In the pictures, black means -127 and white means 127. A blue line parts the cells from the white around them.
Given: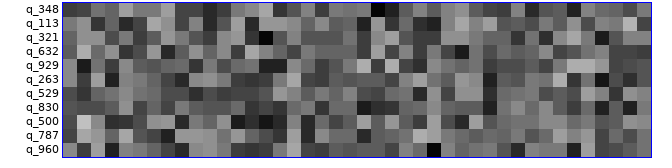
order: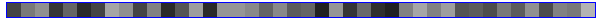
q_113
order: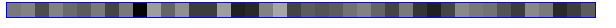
q_960

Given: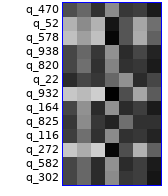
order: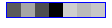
q_932
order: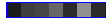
q_582
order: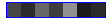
q_582
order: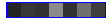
q_116
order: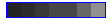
q_938

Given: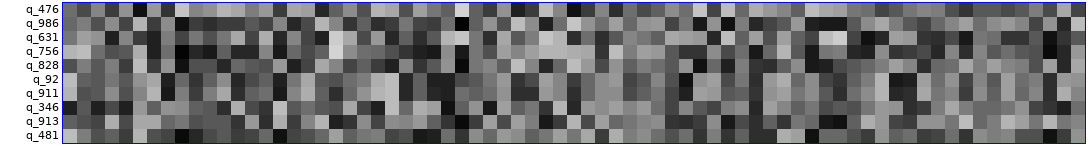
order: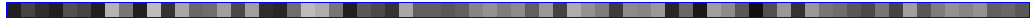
q_346
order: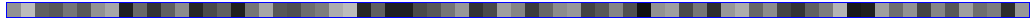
q_92
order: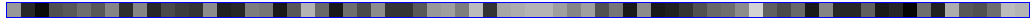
q_756

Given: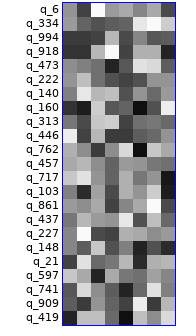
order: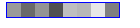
q_140
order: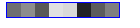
q_473
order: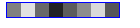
q_741
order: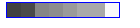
q_861
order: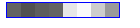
q_334
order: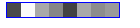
q_861
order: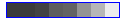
q_909

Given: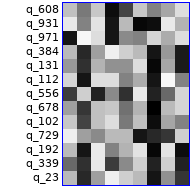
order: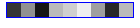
q_23
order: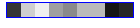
q_729
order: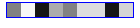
q_112
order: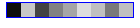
q_102
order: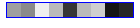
q_729
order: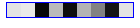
q_192
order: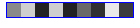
q_339

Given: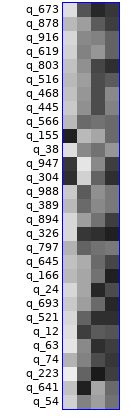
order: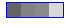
q_916
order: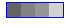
q_619
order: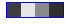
q_63
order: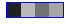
q_166
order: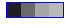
q_155
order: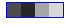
q_24
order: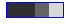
q_521

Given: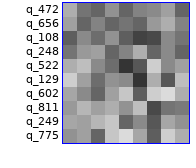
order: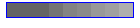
q_248
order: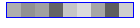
q_775
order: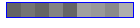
q_248
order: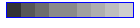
q_522
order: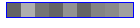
q_472
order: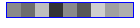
q_522

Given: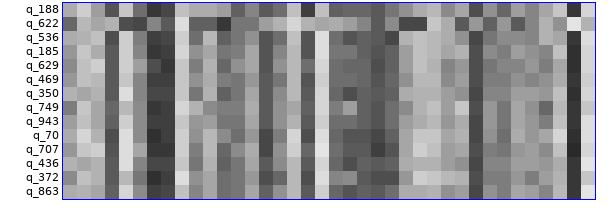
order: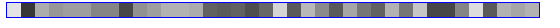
q_436
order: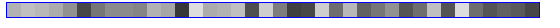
q_536

